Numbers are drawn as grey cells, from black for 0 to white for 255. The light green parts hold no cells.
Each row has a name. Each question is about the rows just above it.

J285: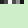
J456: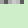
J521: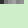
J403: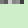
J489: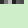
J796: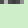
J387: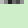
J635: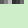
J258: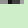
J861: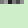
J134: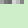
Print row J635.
[ 92 133 187  48  63 107]
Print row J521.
[ 48 120 145 161 133 145]
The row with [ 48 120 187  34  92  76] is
J489
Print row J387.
[187 133  34 107  76 145]
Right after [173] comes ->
[201]

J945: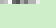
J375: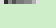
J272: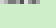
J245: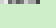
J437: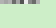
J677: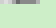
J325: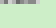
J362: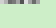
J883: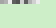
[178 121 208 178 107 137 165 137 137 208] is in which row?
J325
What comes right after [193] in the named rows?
[250]
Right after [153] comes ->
[107]

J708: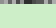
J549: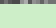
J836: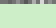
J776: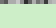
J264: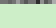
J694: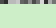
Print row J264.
[115 115 100 115 157 115  88 115 115  46 144  88 115 172]
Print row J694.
[ 75  46 186 186 199 100  88 144  75 115 214  46 172 115]
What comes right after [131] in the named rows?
[100]
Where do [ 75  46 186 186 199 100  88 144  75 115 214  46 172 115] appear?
J694
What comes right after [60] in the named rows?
[172]
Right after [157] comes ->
[115]

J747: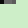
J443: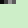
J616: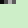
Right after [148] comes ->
[91]
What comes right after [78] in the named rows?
[176]
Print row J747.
[  9 106 106  91]
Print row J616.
[  9  78 176  91]

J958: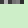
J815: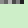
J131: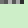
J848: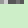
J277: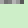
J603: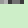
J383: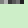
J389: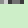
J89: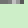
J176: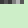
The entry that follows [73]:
[126]
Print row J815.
[140 100 180  73 126  33]
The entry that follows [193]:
[152]
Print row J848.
[152 209  87  87 114  87]
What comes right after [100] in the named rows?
[180]
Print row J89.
[114 114 126 193 152  87]
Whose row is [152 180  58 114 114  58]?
J603

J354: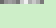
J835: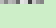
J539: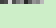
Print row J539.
[ 64  77 216  77 121 148  40  93 148 134 185]
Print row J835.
[185 134 185 173 106 228 216  64 200 148 134]
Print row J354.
[106 148 160 148 121 200 240 173 200 173 121]
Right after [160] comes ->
[148]

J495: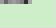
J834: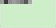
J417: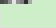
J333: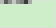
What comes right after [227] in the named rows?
[143]
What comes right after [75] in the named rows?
[90]
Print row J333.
[183  90 143 197 143 127  60 169]

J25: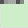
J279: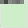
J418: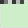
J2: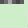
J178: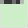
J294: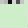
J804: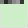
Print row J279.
[123  70 137 123 110 137]
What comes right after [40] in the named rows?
[94]
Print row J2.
[ 82 110 168  94  70  94]
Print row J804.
[123  40  94 137 153  54]
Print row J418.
[ 54 123 213  54 183  70]

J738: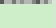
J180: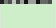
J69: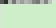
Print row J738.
[ 91 182 182 119 182 145 182 182 133  91 182 133 196]
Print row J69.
[ 91  49 182 119 182 157 182 170 133 119 182 133 196]
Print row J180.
[ 35 119  79 196  65 157  19 157 157  19 103 103  79]
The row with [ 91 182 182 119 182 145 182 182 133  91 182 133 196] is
J738
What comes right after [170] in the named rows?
[133]

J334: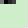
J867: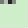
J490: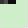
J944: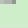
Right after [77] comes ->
[13]
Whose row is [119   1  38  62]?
J334
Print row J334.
[119   1  38  62]
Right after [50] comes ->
[77]
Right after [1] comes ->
[38]

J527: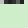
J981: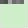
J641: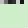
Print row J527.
[191  49  33  49  93  33]
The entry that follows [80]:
[165]
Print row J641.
[191 108  33  49 206  21]
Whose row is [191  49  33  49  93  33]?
J527

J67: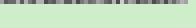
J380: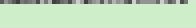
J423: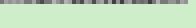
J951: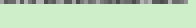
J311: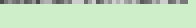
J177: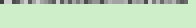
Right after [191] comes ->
[147]
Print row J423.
[120 162 147 162 147 162 120 120 162 107  77 120 120 177 147 120 177 162
  77 120  77 162 147  77 147 162  91 162  64 147  64 147 162  91 120 107
 120  64 120 177 120 120 147 147 120 162 147]
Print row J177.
[ 64 205 205  77  91 162 205  91 162 205 162 147 120  91 205  91 162  91
 162 120 162  77 120 147 147  77 147 177 162 162 162 177  77 162 147 162
  77 205 120 177 107 162 147 177 120  91 107]
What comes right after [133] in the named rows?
[77]
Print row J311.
[ 77 120 147 120 107 147  91 107 147  77 162 177 177 120  91 107 147 120
 205 205 205 107 162 205  91 120 177 147 205 177 205 162 147 191 147  91
 107 120 177 147 205 205 107 120 177 120 120]

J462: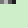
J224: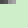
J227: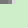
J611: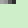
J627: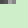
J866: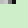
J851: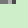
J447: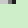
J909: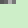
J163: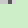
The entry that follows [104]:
[176]
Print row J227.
[119 119 135 218]

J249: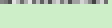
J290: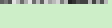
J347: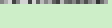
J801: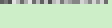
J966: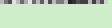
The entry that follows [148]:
[211]
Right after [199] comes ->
[80]

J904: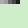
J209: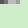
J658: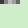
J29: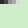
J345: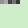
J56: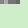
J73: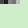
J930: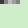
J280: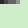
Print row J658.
[ 57 132 188 158 102]
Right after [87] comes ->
[116]
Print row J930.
[ 57 132 188 158 132]
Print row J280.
[ 42  71 102 102 145]

